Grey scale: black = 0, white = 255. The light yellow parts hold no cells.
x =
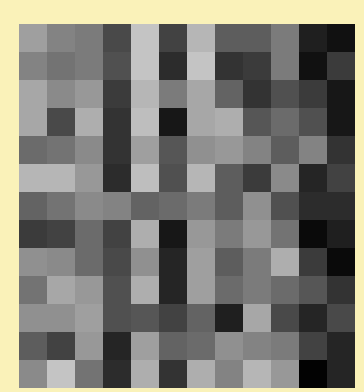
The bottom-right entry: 37
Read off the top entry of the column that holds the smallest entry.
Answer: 31
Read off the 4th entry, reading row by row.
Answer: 73
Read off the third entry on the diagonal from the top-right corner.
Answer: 80
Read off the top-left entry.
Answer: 159
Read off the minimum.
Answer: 2
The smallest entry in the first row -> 17
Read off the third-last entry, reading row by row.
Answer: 152
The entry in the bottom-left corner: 138
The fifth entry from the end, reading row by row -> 131
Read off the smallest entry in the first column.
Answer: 59
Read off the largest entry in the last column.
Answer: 73
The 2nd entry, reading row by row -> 131
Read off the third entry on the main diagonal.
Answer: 152
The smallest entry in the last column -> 10
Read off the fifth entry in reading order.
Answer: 196
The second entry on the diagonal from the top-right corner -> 17

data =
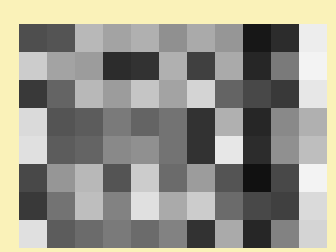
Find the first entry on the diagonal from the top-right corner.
237
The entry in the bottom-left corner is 224
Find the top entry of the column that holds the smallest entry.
23
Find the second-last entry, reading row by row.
130
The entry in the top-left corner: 78
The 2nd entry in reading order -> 84
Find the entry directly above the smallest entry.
44
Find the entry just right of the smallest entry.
72
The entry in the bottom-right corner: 212
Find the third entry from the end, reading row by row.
38
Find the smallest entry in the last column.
176
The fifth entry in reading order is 176
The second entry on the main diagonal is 163
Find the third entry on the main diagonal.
184
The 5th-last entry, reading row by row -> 50

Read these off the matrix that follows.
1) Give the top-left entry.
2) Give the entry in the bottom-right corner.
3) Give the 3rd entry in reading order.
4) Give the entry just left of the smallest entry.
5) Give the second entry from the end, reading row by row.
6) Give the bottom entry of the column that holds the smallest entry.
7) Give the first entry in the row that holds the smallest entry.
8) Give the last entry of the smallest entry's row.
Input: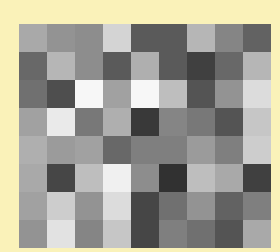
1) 169
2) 169
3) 141
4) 141
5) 84
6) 127
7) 169
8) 64

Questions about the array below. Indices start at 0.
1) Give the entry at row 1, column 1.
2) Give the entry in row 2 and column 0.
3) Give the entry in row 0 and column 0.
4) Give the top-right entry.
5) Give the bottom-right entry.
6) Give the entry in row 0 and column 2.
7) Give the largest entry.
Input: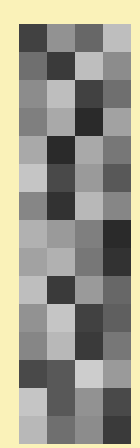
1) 58
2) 140
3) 65
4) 190
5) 58
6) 103
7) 205

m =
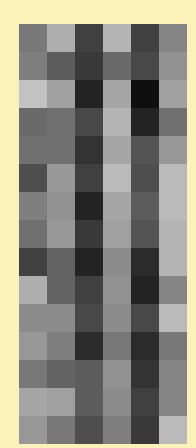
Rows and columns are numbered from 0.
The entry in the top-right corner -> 133
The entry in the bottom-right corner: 186
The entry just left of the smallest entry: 166
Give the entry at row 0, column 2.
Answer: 64
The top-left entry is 120
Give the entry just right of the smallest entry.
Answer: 160
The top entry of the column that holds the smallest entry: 64
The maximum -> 194
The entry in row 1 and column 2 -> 57
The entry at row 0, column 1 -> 174
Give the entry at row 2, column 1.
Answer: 160
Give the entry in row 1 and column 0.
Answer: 127
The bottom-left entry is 152
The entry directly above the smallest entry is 72
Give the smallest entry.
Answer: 15

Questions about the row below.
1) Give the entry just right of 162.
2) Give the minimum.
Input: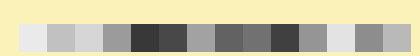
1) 98
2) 56

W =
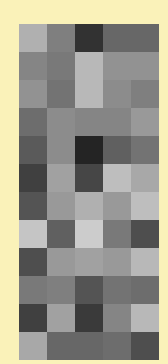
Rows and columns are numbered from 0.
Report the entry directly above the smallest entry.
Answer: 133
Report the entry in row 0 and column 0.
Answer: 176
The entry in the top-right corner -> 103
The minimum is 36
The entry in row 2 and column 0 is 146
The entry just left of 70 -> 161
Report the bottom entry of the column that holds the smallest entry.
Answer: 103
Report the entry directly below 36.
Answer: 70
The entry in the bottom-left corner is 168
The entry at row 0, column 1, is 127
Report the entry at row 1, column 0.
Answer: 133
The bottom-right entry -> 78
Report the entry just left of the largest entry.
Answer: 96
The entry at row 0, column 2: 50
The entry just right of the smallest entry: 96
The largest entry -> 204

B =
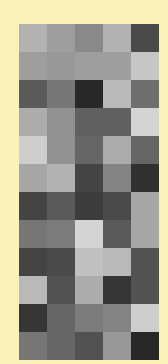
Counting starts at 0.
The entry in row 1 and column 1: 152
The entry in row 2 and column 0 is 90
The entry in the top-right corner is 74
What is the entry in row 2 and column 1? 118
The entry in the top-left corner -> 178
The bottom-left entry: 118
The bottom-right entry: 40
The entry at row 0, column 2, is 137
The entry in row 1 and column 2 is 158
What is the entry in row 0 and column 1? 158
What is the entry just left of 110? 185
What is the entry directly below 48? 166

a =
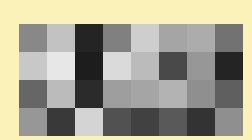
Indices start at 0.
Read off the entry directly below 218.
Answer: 158
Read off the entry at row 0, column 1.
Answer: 194
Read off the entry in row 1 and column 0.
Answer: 200
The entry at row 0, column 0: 136
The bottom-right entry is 143
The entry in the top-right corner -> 114
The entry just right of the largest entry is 29
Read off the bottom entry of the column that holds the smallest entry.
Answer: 212
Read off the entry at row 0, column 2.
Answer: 36

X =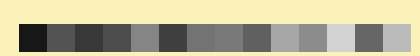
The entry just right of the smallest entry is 83
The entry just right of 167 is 140
